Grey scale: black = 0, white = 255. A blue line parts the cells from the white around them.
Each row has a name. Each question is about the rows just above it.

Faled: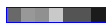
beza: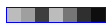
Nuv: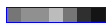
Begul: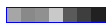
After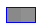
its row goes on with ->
[201  90  62  33]
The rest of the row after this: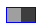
[188 118  47  14]
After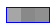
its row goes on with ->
[201  90  62  33]
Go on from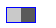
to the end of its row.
[62 33]

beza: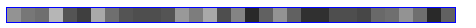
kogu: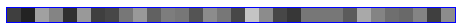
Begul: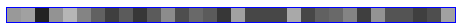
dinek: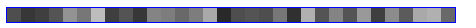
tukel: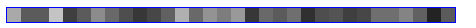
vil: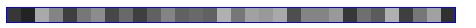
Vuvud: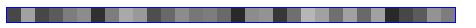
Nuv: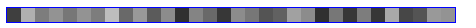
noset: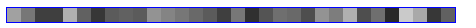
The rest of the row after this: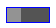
[ 63  78 161]
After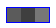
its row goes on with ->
[ 48  84 111 105  78 147 125 176  78 111  41 202 169  55  97]
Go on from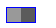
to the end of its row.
[140  48 132 105  55 140 119  84  97 161 140  48 119  55 125  55 169  71
  84 153 147]
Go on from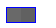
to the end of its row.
[176 119 161 153 169  78 132 132 153  55 111  91 176  63 119 161  48]
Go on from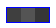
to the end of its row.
[132 125 105 125 169  41  78  84  78 119  48 176  84 132  84 153  63 140
  91 169 176 105]
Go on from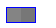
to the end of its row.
[105  91  63 119  48  84 111 105  78 147 125 176  78 111  41 202 169  55
  97]
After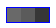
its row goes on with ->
[161  71  71  71 169  71  97 105 132  63 147  84  84  63  78 161]

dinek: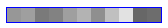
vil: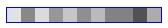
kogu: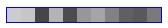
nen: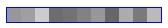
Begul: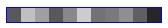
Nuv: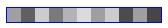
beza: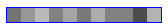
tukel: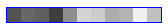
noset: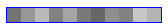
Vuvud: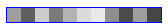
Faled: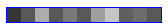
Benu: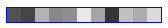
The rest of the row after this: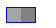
[ 96  89 122]
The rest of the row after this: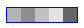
[109]
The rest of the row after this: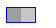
[ 96 109  89]

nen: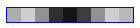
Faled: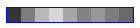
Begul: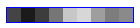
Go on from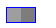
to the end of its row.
[138]
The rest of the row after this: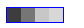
[158 125 138]

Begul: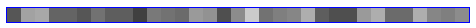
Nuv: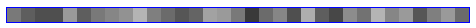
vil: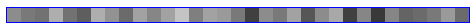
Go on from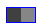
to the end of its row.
[ 57 134 100 107 121 154 107]
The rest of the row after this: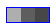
[140 114 180 134 154  86 127 154 107]
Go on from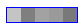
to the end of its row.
[ 64 140 121 162  86 140 168  64 134  57 134 100 107 121 154 107]
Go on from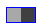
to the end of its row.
[134  57 134 100 107 121 154 107]
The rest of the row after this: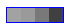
[140 121 162  86 140 168  64 134  57 134 100 107 121 154 107]

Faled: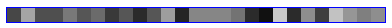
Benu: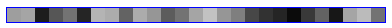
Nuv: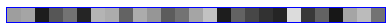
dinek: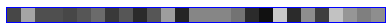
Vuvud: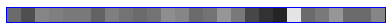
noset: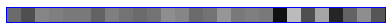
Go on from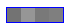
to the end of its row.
[121  17 187  79 165  37  99 142  86]
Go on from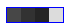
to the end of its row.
[ 57  99  23 165 187 115]
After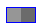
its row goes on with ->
[107 134]

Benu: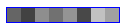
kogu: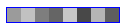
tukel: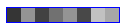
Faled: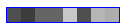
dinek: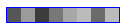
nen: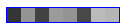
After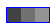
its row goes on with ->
[ 72 193 167]
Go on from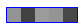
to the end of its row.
[187 181]
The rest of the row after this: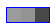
[187 181]
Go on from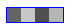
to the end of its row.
[173]
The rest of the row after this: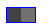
[148  72 193 167]

